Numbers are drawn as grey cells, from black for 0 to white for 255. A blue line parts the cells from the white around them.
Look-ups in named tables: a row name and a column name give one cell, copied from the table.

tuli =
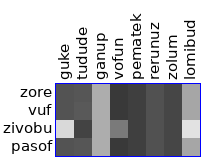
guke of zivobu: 217
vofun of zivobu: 122
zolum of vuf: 70
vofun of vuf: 57
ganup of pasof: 173
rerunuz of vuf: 81
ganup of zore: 173
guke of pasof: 83
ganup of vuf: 173

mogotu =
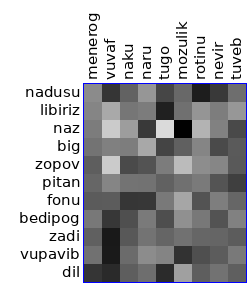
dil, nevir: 114
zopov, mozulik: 187
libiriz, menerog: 133
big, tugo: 68
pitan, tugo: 97
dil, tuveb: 95
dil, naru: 110
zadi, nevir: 101
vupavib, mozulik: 50
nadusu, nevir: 57
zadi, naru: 115
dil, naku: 94

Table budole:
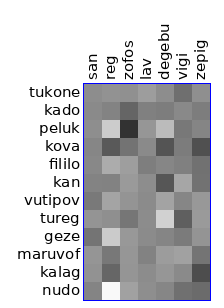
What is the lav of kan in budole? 141
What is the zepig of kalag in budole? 77
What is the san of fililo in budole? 136
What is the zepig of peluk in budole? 133
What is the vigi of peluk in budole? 120
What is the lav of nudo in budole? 142
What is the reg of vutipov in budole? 164
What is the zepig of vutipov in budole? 152
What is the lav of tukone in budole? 157
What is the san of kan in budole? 131
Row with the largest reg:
nudo

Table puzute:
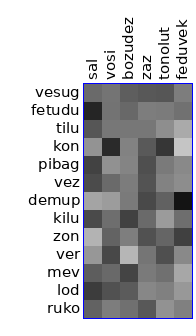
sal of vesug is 106
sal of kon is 147
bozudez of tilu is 119
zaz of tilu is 119
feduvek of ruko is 128
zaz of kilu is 106
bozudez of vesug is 94
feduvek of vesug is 125
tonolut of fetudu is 123
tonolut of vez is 130
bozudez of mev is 68
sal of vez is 75
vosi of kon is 42
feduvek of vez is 141
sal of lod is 60
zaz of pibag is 79
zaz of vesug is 88
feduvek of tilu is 170
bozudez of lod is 91
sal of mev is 93

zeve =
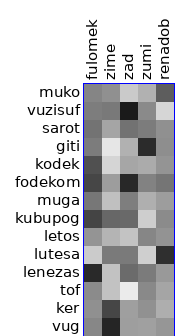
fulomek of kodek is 80
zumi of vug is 160
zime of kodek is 213
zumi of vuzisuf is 138
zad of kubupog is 105
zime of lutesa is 122
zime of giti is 230
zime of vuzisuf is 121
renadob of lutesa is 47
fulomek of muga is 119
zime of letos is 180
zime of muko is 144
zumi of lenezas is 123
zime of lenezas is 194
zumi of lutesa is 207
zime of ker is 70
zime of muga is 192
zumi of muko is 177

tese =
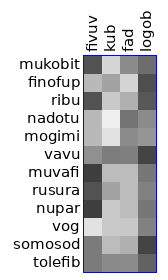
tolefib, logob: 98
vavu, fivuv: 144
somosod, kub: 188
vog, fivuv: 226
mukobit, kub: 214
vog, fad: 200
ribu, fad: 176
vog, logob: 129
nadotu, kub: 239
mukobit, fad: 139
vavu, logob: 68
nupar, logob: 119
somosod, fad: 176

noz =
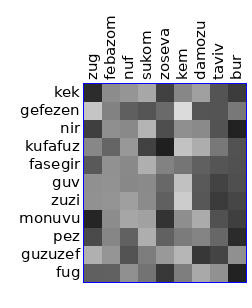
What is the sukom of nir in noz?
180
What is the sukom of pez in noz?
174
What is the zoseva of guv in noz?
104
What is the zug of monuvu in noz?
37
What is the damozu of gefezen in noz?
85
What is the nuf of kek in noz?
149
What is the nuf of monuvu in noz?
166
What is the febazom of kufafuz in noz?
101
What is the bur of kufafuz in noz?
82
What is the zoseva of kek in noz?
65
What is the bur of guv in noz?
79
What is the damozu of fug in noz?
169
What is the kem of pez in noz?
123
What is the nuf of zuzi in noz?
159
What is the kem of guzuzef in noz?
182
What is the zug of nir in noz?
63
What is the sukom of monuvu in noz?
161
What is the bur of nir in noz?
34
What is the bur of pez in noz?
43
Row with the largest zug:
gefezen

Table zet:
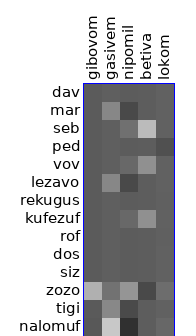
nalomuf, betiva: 93
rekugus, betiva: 93
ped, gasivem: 95
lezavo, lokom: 97
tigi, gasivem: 136
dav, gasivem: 95
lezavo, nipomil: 73
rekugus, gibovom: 91
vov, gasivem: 95
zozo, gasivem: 114
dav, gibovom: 91
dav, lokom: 97

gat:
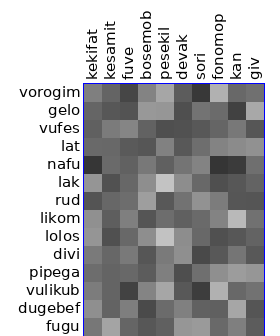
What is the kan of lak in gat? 87
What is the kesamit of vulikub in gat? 100
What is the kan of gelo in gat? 65
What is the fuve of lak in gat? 103
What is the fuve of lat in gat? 90
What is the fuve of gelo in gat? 83
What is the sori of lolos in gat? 104
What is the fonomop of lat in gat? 131
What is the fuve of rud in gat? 109
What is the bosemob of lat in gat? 86
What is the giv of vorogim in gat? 112
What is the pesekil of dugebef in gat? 107
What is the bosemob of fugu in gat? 87
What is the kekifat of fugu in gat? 119
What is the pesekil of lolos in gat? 194

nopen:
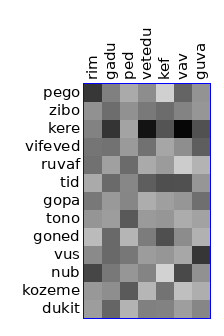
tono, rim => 149
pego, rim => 55
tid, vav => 80
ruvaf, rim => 113
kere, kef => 84
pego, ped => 170

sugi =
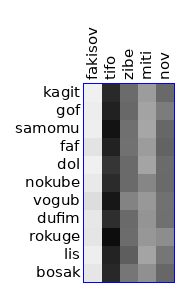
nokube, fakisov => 233
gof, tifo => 33
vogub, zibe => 131
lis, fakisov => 238
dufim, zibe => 106
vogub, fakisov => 221
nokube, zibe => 106
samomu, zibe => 112
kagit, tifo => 41
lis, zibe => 94
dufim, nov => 112
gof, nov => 124
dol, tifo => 53

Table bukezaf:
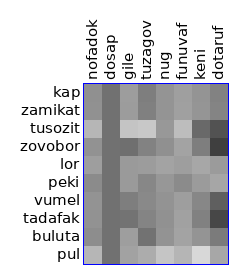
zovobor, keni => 126
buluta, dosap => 113
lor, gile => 154
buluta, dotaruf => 123
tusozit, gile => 196
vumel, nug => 147
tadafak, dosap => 113
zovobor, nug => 144
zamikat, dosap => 113
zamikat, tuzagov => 128
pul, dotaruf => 167
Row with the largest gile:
tusozit

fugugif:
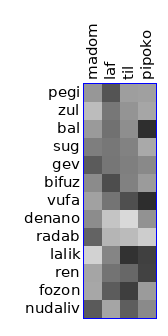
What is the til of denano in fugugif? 217
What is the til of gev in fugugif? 127
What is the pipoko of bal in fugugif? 46
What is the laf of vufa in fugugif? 116
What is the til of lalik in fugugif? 50
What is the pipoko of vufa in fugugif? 45
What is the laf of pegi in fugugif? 84
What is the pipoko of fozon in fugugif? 155
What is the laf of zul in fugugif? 119
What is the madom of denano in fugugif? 140
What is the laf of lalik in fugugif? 133
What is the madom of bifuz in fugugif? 139
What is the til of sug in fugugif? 130
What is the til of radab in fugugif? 187
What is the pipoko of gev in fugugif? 137

